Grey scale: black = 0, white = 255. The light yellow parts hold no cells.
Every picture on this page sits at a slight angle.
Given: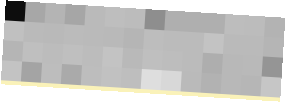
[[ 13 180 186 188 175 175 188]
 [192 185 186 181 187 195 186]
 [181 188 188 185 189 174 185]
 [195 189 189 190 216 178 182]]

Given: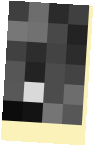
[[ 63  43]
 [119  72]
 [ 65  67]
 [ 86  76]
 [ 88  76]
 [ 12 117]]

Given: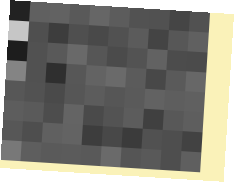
[[ 34  98 102  82  69]
 [198  61  73  91  87]
 [ 29  89  86  83  76]
 [132  47  99  91  90]
 [ 87  74  92  90  94]
 [ 93  77  74  92  88]
 [ 87  96  61  59  78]
 [120  90  89  85  78]]

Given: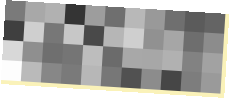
[[122 177 157 184 111 100]
 [ 63 119  73 207 166 140]
 [216 111 189 168 177 162]
 [253 135 183  81  70 154]]

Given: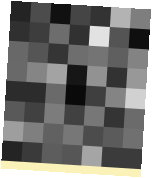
[[ 36  17  51 126]
 [ 48 109 226  15]
 [104  53 116 131]
 [105 163 146 152]
 [ 44 106  63 209]
 [ 89 124 119 107]
 [158  97  76 112]
 [ 36  93 165  59]]

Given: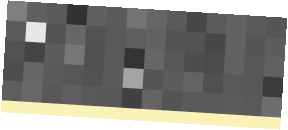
[[127  90  96 115  90  92  90]
 [ 92  84  82  94  83  72  85]
 [ 82  92  80  51  88  75  87]
 [ 78  91  82 164  92  80  87]
 [ 94  88  89  65  84  90  89]]
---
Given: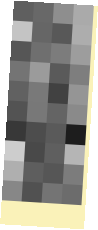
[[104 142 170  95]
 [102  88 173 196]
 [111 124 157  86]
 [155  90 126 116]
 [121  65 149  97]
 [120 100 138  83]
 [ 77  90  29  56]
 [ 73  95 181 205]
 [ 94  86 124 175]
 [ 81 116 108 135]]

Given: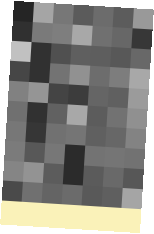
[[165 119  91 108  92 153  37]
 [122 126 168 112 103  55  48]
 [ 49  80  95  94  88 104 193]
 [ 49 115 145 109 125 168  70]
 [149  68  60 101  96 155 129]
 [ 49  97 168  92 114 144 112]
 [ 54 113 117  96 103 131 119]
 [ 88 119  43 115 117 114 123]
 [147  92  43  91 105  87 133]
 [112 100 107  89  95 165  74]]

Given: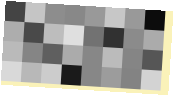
[[197 141 136 153 199 153  12  68]
 [ 73 189 223 114  49 139 171 173]
 [133  95 171 135 187 133  86 186]
 [184 204  26 135 156 131 211 217]]

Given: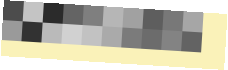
[[196  43 100 127 182 161  94 120 166  76]
 [ 50 186 209 194 170 123 108 131  99 154]]

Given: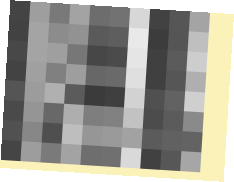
[[158 121 163 109 114 215  66  86 164  68]
 [164 140 146  90  94 233  60  85 191  66]
 [164 159 119  71  75 229  64  91 205  72]
 [160 128 158 103 106 223  64  86 175  67]
 [156 176  91  59  63 210  80  98 207  85]
 [149 104 174 126 129 194  76  91 138  74]
 [135  79 190 150 154 162  91  97  99  81]
 [157 122 163 110 112 217  65  87 166  69]]

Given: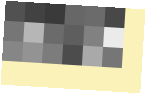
[[ 66  58 103 107  72  81]
 [182 107  94 129 235 118]
 [147 124  76 169 118 134]]
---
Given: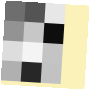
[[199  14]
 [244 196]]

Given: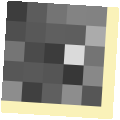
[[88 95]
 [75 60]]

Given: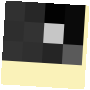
[[ 51 198]
 [ 47  37]]

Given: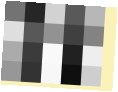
[[ 88 146]
 [ 59 249]]

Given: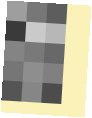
[[202 183]
 [121 104]]

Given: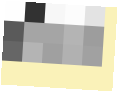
[[165 165]
 [180 160]]

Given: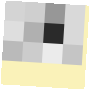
[[176  42]
 [204 235]]

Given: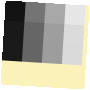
[[102 158]
 [101 157]]

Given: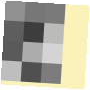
[[ 61 187]
 [172 212]]
